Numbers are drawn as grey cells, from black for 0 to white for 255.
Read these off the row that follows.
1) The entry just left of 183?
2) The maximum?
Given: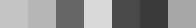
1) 197
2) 217

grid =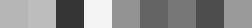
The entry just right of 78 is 154
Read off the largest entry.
243
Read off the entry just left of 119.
100
